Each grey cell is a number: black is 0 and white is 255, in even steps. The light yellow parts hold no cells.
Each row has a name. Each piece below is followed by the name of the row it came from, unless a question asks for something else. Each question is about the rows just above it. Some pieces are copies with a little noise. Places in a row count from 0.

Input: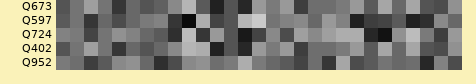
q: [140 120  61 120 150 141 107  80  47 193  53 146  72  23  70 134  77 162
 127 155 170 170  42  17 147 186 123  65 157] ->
Q724
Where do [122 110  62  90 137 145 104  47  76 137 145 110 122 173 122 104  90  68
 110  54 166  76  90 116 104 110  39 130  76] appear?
Q952
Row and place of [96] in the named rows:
Q673, 7
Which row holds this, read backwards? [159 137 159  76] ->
Q724

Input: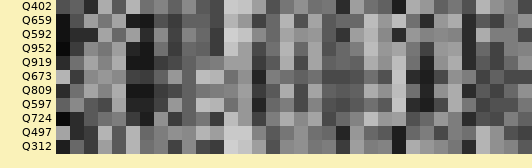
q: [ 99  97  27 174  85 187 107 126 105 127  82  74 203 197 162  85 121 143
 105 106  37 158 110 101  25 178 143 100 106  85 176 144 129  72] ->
Q402
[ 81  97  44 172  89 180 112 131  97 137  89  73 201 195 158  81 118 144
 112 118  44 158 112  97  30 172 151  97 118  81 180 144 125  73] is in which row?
Q402
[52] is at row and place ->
Q592, 20

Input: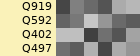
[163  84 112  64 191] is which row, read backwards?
Q402
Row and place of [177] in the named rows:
Q497, 2
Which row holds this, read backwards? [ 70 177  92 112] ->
Q497
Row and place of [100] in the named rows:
Q592, 0

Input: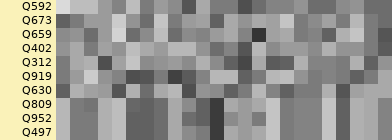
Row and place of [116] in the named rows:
Q809, 2
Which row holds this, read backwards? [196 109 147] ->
Q673
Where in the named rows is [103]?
Q809, 5
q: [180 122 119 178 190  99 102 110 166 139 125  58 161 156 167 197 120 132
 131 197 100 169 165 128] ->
Q497
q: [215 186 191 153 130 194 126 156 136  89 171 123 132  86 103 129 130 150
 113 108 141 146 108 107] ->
Q592
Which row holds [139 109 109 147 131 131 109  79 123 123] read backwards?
Q592

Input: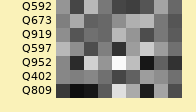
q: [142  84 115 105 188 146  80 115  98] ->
Q919
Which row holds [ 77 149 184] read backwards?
Q919

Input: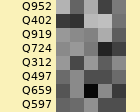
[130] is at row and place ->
Q919, 2
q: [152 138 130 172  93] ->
Q919
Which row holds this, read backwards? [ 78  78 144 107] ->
Q597

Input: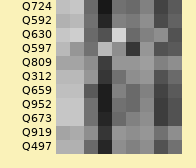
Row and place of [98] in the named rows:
Q592, 8
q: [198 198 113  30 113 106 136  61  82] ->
Q952
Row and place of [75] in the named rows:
Q592, 7
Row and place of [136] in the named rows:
Q952, 6
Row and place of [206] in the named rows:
Q630, 1
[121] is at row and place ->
Q592, 5
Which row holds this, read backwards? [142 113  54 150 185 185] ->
Q312

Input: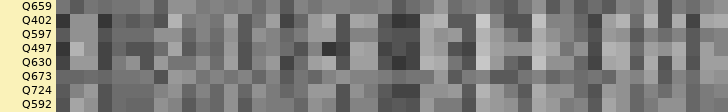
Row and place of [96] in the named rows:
Q659, 7
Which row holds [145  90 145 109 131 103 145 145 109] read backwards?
Q597
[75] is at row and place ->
Q497, 38
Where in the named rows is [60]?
Q402, 25
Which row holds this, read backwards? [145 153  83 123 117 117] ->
Q673
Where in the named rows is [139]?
Q724, 44
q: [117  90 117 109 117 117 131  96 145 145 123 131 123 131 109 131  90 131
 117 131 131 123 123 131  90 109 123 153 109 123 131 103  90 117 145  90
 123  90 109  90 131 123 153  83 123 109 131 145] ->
Q659

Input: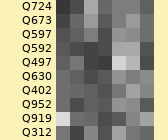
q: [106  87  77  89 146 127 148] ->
Q630
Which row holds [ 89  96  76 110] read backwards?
Q952
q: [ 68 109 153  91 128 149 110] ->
Q673
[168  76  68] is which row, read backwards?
Q592

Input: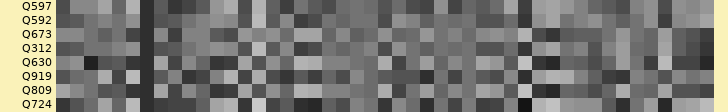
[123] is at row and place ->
Q724, 29
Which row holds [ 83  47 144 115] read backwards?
Q592
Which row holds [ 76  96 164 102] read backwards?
Q312
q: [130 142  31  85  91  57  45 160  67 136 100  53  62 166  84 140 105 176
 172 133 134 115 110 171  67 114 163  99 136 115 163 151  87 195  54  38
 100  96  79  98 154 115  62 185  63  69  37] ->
Q630
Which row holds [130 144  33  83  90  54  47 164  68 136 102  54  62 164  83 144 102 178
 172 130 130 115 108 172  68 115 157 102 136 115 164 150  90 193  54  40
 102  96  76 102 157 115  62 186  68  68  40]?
Q630
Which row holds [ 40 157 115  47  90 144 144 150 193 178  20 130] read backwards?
Q724
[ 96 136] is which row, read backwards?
Q673

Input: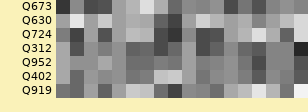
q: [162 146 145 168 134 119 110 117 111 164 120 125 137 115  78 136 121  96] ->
Q952
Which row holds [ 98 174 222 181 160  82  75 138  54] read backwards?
Q724
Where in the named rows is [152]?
Q402, 2
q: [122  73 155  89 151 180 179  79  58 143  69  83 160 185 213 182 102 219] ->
Q724
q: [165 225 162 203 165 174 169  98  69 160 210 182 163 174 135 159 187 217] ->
Q630
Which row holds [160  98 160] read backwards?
Q919
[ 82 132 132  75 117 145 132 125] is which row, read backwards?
Q952

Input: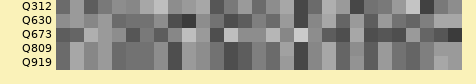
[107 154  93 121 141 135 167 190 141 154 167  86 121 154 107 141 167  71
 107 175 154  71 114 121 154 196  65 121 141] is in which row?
Q312
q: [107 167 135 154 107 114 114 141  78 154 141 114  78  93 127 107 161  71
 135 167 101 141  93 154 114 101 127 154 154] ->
Q809
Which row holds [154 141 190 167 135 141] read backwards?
Q312
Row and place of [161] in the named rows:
Q809, 16
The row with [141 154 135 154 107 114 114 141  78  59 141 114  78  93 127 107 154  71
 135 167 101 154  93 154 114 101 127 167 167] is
Q630
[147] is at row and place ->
Q919, 21

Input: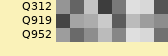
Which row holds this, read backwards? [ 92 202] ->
Q919
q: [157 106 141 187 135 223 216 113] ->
Q952
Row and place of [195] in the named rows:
Q312, 2
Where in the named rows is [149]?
Q312, 0

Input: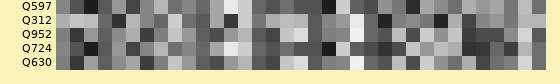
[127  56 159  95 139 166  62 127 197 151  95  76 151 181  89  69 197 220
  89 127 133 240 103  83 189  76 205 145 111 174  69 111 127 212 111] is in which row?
Q630
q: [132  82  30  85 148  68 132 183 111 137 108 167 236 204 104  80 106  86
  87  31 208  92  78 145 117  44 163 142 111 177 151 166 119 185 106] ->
Q597
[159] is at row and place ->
Q630, 2
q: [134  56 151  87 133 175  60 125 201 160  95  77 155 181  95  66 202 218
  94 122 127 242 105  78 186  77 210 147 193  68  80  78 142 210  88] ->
Q952
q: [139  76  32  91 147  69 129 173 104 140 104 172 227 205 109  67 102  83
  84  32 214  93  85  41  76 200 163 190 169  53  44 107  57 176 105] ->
Q724

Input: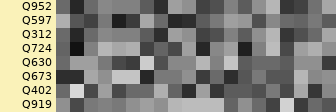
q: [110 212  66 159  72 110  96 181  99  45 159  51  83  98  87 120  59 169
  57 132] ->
Q402
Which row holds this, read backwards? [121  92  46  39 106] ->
Q597
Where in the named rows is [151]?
Q597, 13
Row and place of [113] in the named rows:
Q952, 18
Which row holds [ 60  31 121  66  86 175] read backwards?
Q597
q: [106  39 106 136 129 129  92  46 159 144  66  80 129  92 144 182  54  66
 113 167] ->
Q952

